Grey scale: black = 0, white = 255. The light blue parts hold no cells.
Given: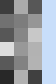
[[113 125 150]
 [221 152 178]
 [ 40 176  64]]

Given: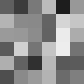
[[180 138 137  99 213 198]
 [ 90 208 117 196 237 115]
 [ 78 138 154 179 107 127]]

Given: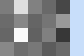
[[107 135 101 117 153]
 [136 110 120  92 106]]

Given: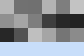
[[144 165 126  62  39  34]]

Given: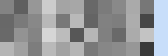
[[104 122 136 184 120 185 100 129 126 173  70]
 [181 161 125 185 162 181 121 135 139 151  57]]

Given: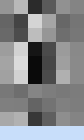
[[101  68 212 165 103 117]
 [157 210  21  75 155 137]
 [161 210  10  75 176 138]
 [127 126 100 115 128 125]]
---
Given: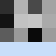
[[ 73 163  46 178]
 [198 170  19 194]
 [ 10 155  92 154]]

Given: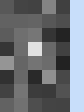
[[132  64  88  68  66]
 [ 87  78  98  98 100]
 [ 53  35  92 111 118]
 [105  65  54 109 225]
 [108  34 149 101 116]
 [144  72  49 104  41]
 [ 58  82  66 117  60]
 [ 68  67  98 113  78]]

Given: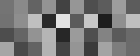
[[157  92 116 138  99 147  66 150  78  92]
 [143 191 114 142 192  41 227  91 199  29]
 [ 90 106  77 101 147 181  39 155  79 131]
 [125 107 166  73  99 179  67 149  59 164]]

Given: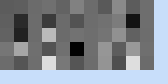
[[ 92 110  92  94 107 112  99 129 108  89 138]
 [ 19 110  95  42 108  59 107  83 109 113 124]
 [ 97 109  98  33 108 186 107 114 110 116 145]
 [153 111 118 166 111  83 112   2 110 150  93]
 [222 107 108  85 110 221 120  85 109 148  79]]

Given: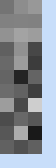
[[141 152 116]
 [130 129 129]
 [163 157 146]
 [145  71  96]
 [156  60 105]
 [ 36 100 100]
 [ 98  62 108]
 [ 73 206 157]
 [104  87  76]
 [172  25  87]
 [ 80  96  97]]

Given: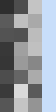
[[ 77 196  46]
 [191 169  91]
 [ 81 188  83]
 [160 192  56]
 [154 135  54]
 [101 171  77]
 [217  90  58]
 [196 148  86]]

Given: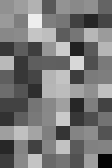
[[144 100 145 158 178  88 147 137]
 [ 38  69 154 126 238 126 118  65]
 [183 155 136 139 197 190  92 118]
 [ 90 182  54  93  62 151 204  33]
 [ 79 122 185  55  94  96  95 216]
 [123 126  95  55  69 180 195  60]
 [144 192 109  84  46 182 188 163]
 [127  66  66  66 117 136 160  38]
 [ 78 115  50  95 121 137 202  55]
 [141  83 159 192 164 127  52 132]
 [129 131  39 132  65 133 194  90]
 [159   5  61 137 196 105 116  81]]

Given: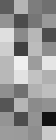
[[125 112  93 181]
 [118 153 147  76]
 [183  77 223 138]
 [188 140 206  64]
 [156 229 184 239]
 [194 176 184 226]
 [177 190 143 112]
 [139 146  85 181]
 [147  17 148  76]
 [142 202 156 155]]

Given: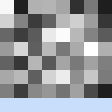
[[121  30 247  31 177 180 165  48]
 [157  54 210 131  59  98 185 207]
 [131  91 103  61  91 233 251 184]
 [255 176 154 214  95 185 120 170]
 [162 127  98  55 182  89 165 121]
 [198 123 168 184  95 211 236 143]
 [ 74  30 126  61 136 150 115 161]]
